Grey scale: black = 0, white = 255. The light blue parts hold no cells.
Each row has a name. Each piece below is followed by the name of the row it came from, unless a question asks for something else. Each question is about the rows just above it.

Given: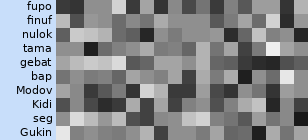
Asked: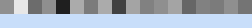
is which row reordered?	bap
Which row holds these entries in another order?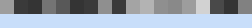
fupo
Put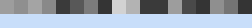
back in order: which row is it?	Modov
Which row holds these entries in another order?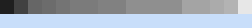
Gukin
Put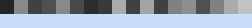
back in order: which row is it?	Kidi

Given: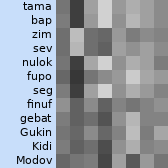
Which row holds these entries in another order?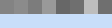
zim
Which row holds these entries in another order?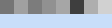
nulok

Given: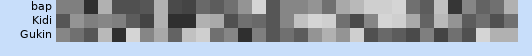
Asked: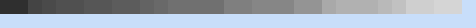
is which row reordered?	Gukin
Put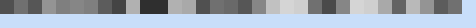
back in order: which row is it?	Kidi
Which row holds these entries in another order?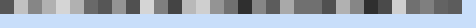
Gukin
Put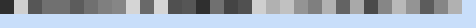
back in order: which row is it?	Gukin
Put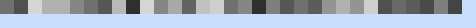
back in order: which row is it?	Gukin
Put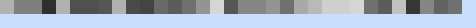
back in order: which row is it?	bap

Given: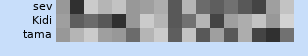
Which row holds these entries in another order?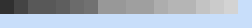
Kidi
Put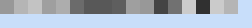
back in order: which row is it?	tama
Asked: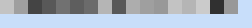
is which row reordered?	sev
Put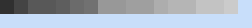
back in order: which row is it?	sev
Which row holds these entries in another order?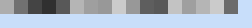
tama
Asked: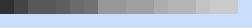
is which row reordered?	tama
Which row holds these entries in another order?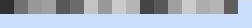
tama

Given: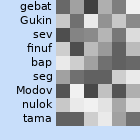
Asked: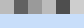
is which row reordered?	finuf
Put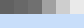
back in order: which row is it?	bap

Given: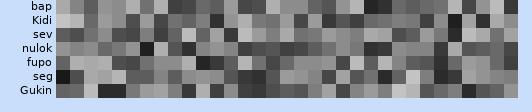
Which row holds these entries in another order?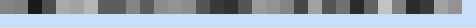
seg
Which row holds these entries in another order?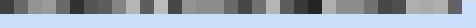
fupo
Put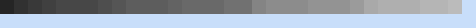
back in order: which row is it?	bap
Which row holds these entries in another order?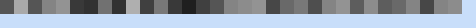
nulok

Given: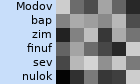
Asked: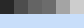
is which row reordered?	Modov
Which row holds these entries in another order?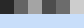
Modov

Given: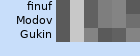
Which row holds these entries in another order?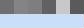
Modov
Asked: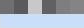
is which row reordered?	Modov
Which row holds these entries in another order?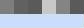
finuf

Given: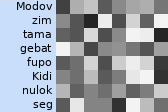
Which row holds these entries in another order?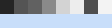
zim
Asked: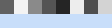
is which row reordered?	zim
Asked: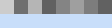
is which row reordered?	nulok
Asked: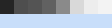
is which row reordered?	tama
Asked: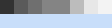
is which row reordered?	seg
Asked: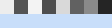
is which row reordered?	tama
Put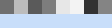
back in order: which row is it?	Kidi

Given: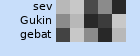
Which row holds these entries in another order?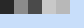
sev
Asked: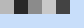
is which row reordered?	gebat
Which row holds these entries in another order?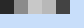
gebat
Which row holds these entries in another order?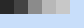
gebat

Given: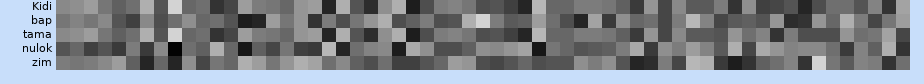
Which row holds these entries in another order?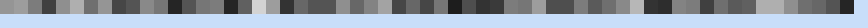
Kidi
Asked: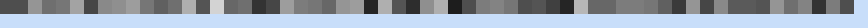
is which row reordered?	tama

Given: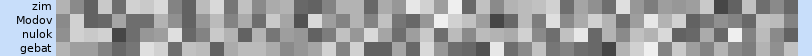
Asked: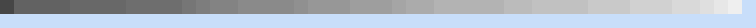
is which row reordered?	zim
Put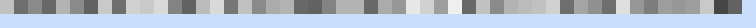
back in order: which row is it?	zim
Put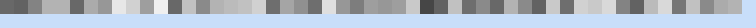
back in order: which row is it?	zim
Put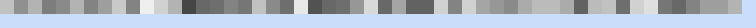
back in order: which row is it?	gebat
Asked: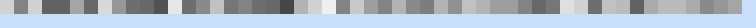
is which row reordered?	gebat
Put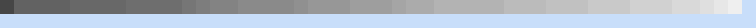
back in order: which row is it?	nulok
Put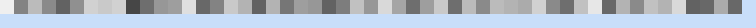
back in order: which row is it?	nulok

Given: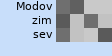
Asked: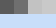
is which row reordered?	sev
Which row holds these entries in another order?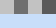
zim
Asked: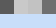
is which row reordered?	sev
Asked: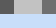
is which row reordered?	zim
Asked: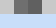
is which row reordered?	Modov

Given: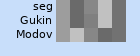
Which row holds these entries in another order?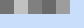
Gukin
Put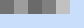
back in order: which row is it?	Gukin
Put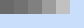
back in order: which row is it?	Gukin
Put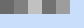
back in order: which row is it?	Gukin

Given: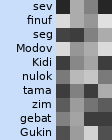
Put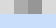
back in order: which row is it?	Modov
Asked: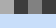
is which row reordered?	tama
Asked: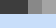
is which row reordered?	Kidi
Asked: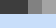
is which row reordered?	gebat
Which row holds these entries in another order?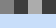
tama

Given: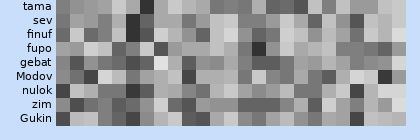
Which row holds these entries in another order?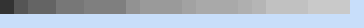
sev
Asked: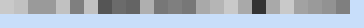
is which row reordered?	tama
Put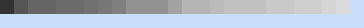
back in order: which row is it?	finuf
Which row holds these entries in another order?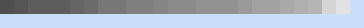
gebat
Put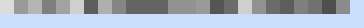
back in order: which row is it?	zim
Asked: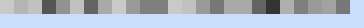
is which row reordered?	sev
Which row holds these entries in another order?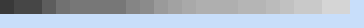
nulok

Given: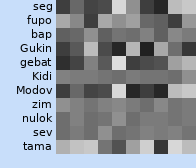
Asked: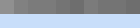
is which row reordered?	Kidi
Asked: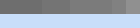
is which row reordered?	nulok

